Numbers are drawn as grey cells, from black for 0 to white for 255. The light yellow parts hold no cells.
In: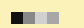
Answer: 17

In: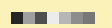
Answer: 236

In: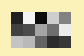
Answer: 185

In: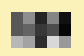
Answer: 163

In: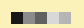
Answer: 139

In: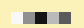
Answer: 144

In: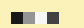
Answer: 25
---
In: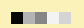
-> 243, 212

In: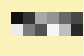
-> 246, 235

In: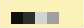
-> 211, 160

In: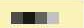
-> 193, 99

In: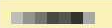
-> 189, 168

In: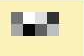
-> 253, 222
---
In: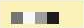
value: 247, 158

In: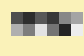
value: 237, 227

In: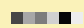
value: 237, 208

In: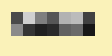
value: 208, 187

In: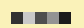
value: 201, 147

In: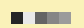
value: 233, 155

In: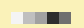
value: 244, 191
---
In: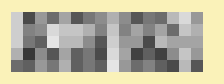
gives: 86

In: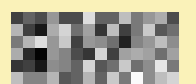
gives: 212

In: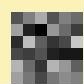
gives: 128

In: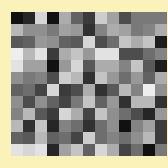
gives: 121

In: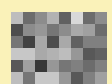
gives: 160
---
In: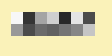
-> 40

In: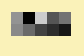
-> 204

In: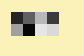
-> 96

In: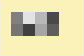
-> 227

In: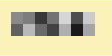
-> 214

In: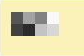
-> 163
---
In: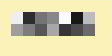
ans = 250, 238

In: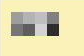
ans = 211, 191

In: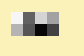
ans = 246, 212

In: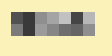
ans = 193, 183

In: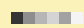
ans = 244, 212

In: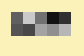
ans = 202, 182

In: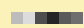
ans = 220, 188
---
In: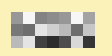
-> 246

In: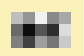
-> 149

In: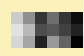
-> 143

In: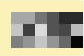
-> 167

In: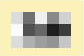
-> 113

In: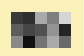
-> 47
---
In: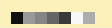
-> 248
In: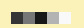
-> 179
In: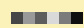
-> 123
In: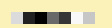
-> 248
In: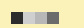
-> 183
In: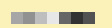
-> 50
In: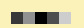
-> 78
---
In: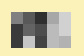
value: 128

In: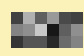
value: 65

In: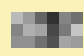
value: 186

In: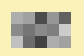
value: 173

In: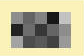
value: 141

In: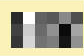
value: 43

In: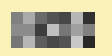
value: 128

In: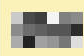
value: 202
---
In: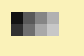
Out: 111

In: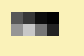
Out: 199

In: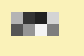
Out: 149

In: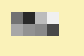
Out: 146

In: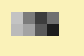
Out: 163

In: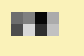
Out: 216
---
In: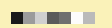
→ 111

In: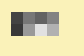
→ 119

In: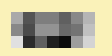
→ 96

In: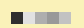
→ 174

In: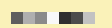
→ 47

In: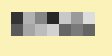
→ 200

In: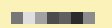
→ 95

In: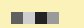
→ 207

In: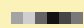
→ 19

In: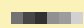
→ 144
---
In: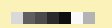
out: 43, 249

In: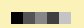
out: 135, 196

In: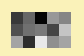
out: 122, 233

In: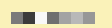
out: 111, 248

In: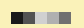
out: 208, 208

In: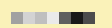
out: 234, 234

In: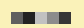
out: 193, 193

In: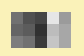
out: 49, 230

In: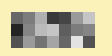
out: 197, 226
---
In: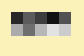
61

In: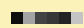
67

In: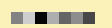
5

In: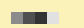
51

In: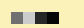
39

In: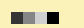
208

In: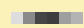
70
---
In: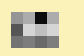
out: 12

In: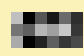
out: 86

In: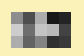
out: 173

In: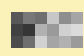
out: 111

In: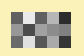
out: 96

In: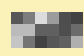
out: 220

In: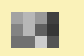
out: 152
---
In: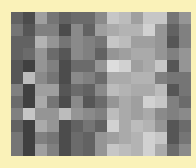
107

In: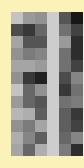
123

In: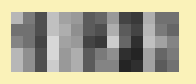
91

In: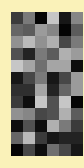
71

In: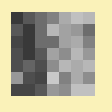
192

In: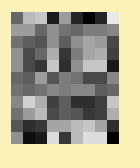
221
